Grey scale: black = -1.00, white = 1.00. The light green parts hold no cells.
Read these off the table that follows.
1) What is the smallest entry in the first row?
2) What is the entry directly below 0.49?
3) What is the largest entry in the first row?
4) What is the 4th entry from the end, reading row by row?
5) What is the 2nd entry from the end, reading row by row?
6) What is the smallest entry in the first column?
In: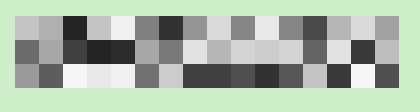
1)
-0.72
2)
-0.38
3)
0.88
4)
0.54
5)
0.93
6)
-0.16

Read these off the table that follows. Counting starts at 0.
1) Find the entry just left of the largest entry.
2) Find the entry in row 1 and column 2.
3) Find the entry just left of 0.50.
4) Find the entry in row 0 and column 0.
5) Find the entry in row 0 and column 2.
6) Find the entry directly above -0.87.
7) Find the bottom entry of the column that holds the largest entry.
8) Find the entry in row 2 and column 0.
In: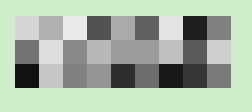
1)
0.38
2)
0.07
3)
0.22
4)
0.67
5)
0.84
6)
-0.10
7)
0.01
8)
-0.87

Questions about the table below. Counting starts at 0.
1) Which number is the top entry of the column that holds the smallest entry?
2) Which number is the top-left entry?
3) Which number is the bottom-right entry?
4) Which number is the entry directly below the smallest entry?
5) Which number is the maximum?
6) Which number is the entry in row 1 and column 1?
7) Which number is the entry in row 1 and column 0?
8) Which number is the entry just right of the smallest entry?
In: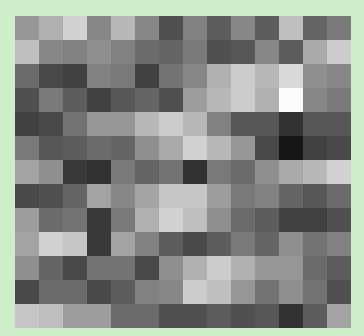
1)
0.50
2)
0.18
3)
0.28
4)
0.33
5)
0.97
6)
0.06
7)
0.50
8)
-0.49

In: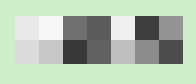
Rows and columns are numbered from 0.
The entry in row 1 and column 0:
0.72
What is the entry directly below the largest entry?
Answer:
0.56
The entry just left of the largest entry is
0.83
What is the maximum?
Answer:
0.93

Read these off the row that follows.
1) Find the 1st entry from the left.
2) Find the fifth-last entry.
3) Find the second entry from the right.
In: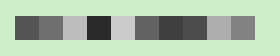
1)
-0.34
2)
-0.23
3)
0.36

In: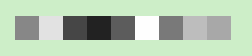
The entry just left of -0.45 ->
0.77
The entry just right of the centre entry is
0.99

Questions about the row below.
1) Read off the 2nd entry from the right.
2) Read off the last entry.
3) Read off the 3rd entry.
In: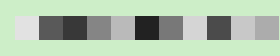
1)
0.57
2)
0.35
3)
-0.56

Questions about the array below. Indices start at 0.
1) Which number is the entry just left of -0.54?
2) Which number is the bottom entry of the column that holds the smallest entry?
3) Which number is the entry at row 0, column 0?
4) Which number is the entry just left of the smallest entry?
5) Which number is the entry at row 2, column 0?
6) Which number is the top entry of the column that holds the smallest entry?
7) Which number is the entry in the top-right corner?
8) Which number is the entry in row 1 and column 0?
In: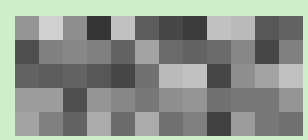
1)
-0.44
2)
0.34
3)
0.17
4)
0.11
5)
-0.22
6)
-0.59
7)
-0.22
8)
-0.38

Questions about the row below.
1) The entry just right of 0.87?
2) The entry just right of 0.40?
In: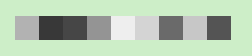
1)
0.66
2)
-0.56

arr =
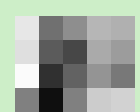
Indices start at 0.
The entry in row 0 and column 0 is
0.81
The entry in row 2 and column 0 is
0.97
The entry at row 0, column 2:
0.11
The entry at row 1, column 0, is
0.75
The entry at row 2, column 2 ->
-0.23
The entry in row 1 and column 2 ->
-0.44

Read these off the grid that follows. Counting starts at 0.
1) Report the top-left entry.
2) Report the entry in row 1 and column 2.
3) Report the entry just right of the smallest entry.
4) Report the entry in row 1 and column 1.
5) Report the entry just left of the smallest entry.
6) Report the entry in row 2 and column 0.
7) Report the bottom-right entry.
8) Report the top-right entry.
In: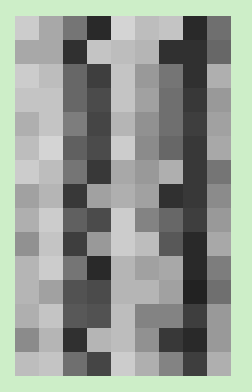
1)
0.60
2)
-0.62
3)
-0.13
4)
0.32
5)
0.26
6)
0.60
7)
0.37
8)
-0.13

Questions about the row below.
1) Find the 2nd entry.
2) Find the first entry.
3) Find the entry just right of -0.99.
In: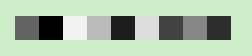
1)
-0.99
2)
-0.22
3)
0.90
